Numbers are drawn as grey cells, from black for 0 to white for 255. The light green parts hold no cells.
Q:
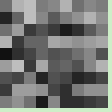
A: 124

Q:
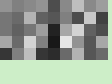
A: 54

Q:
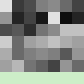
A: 160

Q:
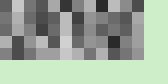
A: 129

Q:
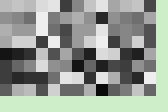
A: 93
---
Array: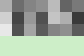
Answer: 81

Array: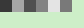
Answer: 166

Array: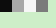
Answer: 168

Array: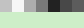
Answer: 246

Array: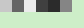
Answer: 101

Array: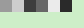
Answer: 205

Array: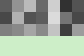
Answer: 137

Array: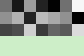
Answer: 77
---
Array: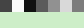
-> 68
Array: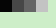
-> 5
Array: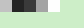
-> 194
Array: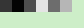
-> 53
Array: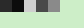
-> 42
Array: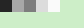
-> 37
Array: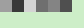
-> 159
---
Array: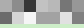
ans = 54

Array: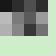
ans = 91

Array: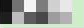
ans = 244

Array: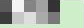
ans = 132

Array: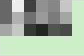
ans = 112

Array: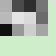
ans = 217

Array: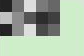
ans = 84

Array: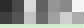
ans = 215

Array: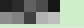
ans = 97

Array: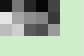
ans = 142
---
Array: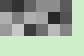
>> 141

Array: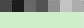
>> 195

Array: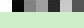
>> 201

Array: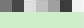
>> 59

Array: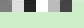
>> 188

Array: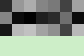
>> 66

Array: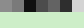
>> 46

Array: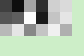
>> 208

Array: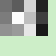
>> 212

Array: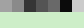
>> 11
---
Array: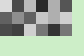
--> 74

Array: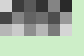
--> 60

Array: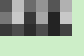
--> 189

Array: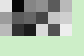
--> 7

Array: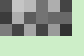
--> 197

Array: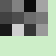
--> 130

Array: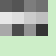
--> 84

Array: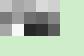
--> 167

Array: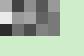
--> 67
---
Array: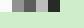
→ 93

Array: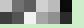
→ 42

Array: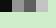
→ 95

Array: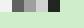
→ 97

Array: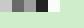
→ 105

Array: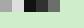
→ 49

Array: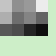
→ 36

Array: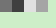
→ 115
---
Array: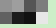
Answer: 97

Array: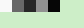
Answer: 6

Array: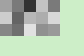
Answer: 122

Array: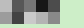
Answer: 76

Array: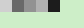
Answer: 28

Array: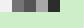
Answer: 44

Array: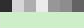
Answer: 151

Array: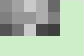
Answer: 104

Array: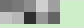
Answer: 159

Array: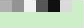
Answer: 16
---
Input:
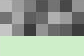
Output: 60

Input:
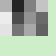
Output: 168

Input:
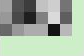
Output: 172

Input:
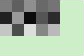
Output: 221

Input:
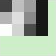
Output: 76

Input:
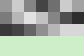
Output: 101

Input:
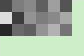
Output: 95

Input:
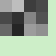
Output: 156

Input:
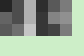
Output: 197
